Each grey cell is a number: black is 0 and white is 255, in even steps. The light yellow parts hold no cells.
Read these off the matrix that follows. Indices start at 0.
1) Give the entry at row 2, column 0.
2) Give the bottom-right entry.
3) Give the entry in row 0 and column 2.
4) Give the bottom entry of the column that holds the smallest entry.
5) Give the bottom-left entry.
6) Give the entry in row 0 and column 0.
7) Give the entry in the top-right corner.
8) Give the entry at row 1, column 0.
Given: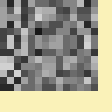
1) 161
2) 79
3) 173
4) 133
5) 40
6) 149
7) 120
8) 161

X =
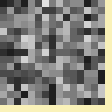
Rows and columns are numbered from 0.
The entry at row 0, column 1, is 46
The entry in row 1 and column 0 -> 74
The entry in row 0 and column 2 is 87
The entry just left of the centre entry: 210
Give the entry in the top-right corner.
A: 152
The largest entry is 224
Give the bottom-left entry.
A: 113
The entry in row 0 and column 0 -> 30
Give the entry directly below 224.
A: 62
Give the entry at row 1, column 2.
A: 62
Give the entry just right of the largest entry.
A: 125
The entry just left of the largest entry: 74
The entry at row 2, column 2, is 152
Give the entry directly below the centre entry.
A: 62
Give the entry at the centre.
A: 74
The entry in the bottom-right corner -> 62
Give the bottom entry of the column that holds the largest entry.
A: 125

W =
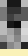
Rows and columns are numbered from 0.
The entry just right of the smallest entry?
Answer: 202
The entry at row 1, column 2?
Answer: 50
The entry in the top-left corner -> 172
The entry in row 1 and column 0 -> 120
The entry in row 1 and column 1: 50
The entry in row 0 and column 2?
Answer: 24
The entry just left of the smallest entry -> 24
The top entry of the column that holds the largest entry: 186

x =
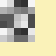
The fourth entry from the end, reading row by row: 177
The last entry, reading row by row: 191
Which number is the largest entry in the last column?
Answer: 245
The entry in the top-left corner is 245

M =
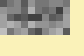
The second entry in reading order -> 118
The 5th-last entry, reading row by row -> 78
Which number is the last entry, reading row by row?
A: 90
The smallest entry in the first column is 90
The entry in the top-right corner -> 118
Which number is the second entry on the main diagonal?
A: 134
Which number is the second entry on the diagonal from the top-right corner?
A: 65
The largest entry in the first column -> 190
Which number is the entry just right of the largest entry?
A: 118
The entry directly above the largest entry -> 161
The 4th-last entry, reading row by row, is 134
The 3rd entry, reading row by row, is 134

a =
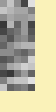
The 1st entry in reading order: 154
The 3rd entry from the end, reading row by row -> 116
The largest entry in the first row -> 224
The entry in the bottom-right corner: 85
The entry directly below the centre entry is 116
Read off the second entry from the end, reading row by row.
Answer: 128
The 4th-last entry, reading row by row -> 100
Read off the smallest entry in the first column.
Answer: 56
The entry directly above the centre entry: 128
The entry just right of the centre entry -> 181
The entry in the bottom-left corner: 196
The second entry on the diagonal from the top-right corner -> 166
